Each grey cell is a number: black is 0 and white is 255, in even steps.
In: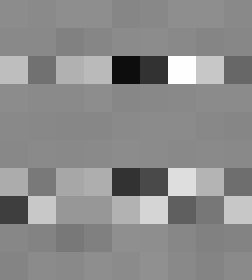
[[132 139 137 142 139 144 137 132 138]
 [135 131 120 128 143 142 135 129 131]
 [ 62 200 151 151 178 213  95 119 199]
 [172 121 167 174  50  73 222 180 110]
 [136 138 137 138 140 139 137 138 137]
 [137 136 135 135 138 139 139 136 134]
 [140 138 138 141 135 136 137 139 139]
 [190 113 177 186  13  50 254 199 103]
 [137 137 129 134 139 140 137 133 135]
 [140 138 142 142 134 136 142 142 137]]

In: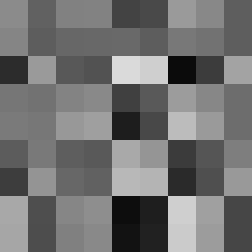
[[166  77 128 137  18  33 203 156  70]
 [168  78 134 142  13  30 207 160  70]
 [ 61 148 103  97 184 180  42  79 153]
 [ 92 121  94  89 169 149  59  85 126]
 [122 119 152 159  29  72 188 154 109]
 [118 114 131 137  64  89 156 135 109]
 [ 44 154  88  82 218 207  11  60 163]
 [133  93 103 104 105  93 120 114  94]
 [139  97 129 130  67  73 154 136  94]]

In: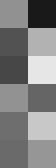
[[106 150]
 [110 200]
 [146 101]
 [ 71 230]
 [ 82 178]
 [145  25]]

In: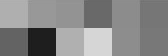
[[ 99  30 176 214 141 120]
 [175 152 147 105 140 118]]

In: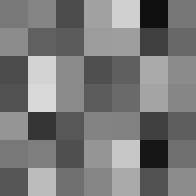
[[ 86 188 111 134 170  81 140]
 [120 126  79 149 199  22 111]
 [149  53  87 131 129  64  94]
 [ 81 216 138  92 106 164 134]
 [ 76 211 139  79  95 170 139]
 [140  96  91 156 158  63 104]
 [120 132  76 161 208  16 119]]

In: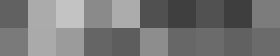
[[122 170 155 101  93 141 103 107  97 107]
 [ 97 171 195 138 172  80  63  81  62 124]]

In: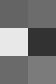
[[106 123]
 [232  50]
 [100 108]]

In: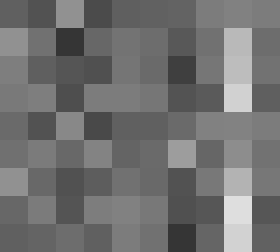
[[ 96 100 109  96 124 113  53 101 210  97]
 [103 123  84 125 129 120  80  86 222  86]
 [145 104  81  93 113 105  82 120 179 119]
 [112 123 104 131 100 106 157 102 141 114]
 [106  82 136  73  96  96 106 129 130 124]
 [121 126  78 124 124 118  83  90 209  95]
 [126  95  85  80 117 106  63 118 189 114]
 [145 113  53 103 115 109  88 113 185 109]
 [ 96  82 145  75  95  97  99 124 129 124]]

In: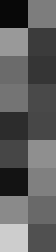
[[205  80]
 [138 105]
 [ 19 128]
 [ 70 143]
 [ 44  71]
 [116  73]
 [107  53]
 [153  59]
 [  8 125]]
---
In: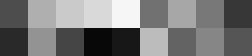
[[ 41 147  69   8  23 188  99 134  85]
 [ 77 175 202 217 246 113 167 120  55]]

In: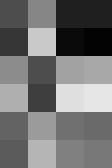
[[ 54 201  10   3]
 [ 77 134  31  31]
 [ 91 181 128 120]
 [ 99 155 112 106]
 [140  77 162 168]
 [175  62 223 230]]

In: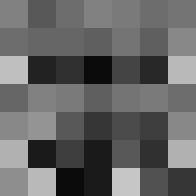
[[102 129 122  95 116 122 109]
 [109 102 102  95 116  95 136]
 [129  88 109 129 122 109 116]
 [136 148  88  54  75  62 136]
 [142 185  11  26 198  81  54]
 [177  26  62  26  88  48 177]
 [191  34  48  11  68  40 185]]

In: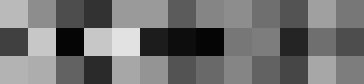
[[ 64 199   5 199 226  28  13   5 119 125  36 111  77]
 [179 173  98  42 167 148  83 105 133  98  70 167 125]
 [186 141  77  50 154 154  91 133 141 111  83 160 119]]

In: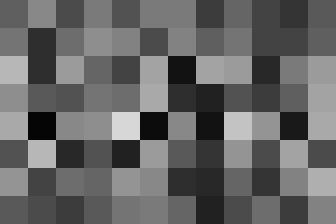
[[ 82 183  40  82  33 155  89  52 148  75 163  75]
 [ 89  75  60  89 116 122 101  33  75 109  60 130]
 [ 95 136  75 122  82 122 122  60 101  67  52  89]
 [116  46 109 142 130  75 130  95 116  67  67  95]
 [142  89  82 116 109 169  46  33  82  60  95 163]
 [148  67 109 101 148 136  46  40 101  52 130 175]
 [169   5 136 142 215  12 136  18 195 148  25 169]
 [183  46 155 101  67 163  18 163 155  40 122 155]]

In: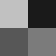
[[ 87 123]
 [193  26]]
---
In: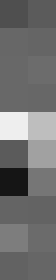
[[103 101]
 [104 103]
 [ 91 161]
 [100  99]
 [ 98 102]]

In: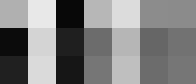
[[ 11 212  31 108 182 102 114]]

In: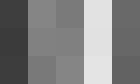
[[ 59 129 128 225 103]]

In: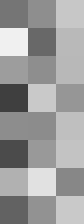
[[240 104 185]
 [ 63 201 150]
 [ 75 153 195]
 [ 98 146 201]]

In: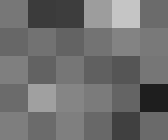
[[103 114  99 115 131 121]
 [107 160 133 123 100  30]]

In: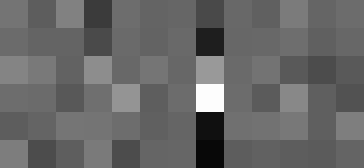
[[107 100 100  74 106  99 105  30 103 104 110  96 103]
 [109 107  88 111 148  94 108 253 108  91 136  95  82]
 [125  76  94 122  76 101 102   8  93  97  93  91 100]]

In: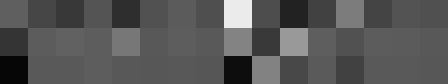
[[ 52  92  97  93 119  88  93  89 131  57 153  94  81  92  91  88]]

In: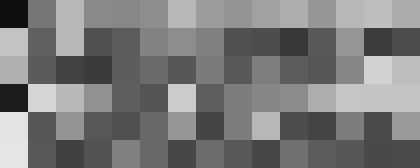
[[195  96 184  80  92 130 141 128  81  77  56  89 149  60  76]
 [ 28 214 184 145  95  85 203  94 125 134 140 173 197 196 196]
 [229  88  65  83 128 105  71 108  89  70 112  92  87  73  74]]
